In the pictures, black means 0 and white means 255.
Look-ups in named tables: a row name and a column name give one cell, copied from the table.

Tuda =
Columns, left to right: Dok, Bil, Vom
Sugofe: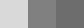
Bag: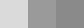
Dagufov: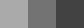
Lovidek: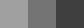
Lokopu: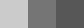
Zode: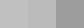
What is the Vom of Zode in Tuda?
157
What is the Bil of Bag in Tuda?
154
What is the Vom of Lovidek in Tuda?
63
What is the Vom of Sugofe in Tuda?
109
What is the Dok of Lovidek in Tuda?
160
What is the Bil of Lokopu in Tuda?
117
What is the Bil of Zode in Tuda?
187
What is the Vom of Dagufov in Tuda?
66
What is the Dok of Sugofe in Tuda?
217
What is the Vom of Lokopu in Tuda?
87
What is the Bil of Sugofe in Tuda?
128
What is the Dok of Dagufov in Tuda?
170
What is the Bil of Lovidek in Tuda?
116
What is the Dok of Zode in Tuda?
192
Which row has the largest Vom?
Zode

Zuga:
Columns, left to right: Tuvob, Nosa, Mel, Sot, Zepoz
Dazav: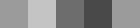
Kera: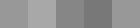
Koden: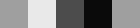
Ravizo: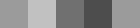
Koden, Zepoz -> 159
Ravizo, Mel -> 112
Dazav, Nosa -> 196
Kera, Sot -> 120
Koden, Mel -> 76
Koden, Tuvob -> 159
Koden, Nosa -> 233
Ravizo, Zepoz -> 155
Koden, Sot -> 10
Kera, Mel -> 134
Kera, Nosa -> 168
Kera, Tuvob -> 152
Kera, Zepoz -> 152
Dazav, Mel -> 109
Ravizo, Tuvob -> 155
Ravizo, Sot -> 77
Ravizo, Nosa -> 193
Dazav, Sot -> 73
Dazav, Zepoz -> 155
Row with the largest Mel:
Kera

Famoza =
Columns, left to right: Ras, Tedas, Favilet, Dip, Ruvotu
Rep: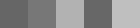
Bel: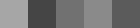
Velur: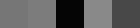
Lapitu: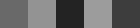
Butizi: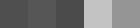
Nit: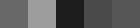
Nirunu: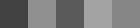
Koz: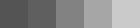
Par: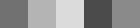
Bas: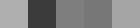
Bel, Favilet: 113
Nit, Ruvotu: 86
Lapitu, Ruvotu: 61
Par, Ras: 113
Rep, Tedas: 119
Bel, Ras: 166
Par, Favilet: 219
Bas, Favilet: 126
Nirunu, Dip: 163
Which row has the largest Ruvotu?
Koz

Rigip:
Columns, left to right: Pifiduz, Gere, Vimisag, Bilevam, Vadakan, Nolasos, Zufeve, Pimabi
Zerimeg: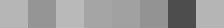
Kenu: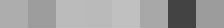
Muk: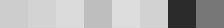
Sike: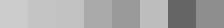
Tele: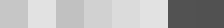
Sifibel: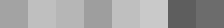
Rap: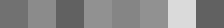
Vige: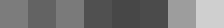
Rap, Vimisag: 97
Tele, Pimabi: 81
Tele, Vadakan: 219
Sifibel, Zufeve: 94
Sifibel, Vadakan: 191
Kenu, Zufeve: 67
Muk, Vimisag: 219
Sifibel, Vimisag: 182
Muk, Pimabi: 119
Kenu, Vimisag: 187
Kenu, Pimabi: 156
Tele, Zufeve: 82
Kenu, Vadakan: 192
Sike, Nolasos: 189
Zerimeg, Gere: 149
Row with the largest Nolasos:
Tele

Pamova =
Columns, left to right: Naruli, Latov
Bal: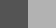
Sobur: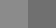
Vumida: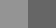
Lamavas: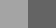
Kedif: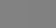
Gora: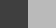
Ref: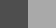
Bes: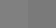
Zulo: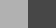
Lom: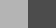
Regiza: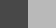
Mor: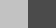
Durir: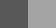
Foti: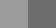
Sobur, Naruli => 139
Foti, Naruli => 155
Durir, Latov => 165
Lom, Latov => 76
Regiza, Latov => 185
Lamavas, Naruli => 164
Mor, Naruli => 194
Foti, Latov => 109
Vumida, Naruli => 148

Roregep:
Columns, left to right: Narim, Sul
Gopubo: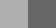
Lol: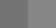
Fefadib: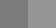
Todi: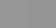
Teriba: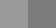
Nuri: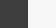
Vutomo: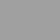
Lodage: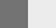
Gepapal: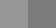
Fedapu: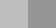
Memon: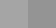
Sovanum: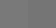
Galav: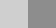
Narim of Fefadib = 123
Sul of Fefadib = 149
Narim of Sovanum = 121
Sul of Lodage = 236
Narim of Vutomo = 160
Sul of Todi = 149
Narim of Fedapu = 190
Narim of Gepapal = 151
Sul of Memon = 148
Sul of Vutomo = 159
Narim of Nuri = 62

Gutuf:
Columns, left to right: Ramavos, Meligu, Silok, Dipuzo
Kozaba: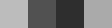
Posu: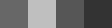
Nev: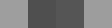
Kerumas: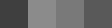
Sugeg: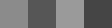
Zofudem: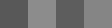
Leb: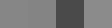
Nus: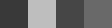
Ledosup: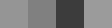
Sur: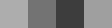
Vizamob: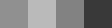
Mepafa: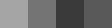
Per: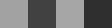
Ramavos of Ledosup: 149
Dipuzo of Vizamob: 57
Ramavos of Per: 162
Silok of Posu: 86
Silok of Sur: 61
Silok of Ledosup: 60
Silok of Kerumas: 121
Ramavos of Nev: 158
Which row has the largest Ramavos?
Kozaba

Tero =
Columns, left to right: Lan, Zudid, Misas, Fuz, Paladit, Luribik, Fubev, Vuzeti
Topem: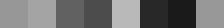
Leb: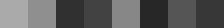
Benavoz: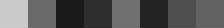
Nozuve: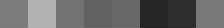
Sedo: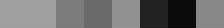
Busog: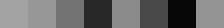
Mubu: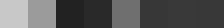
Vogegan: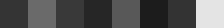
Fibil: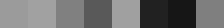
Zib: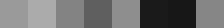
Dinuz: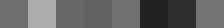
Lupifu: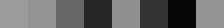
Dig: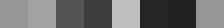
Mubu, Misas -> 34
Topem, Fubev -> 26
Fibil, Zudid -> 161
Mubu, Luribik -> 55
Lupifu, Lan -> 155
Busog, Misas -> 115
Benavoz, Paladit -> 112
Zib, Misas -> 131
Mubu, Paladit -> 111
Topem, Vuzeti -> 152
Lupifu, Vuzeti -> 149
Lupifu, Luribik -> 51
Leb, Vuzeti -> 55
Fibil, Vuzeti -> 127
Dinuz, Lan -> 111
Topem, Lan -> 151
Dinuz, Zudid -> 172
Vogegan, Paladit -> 88
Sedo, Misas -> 124
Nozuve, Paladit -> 104
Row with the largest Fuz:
Sedo

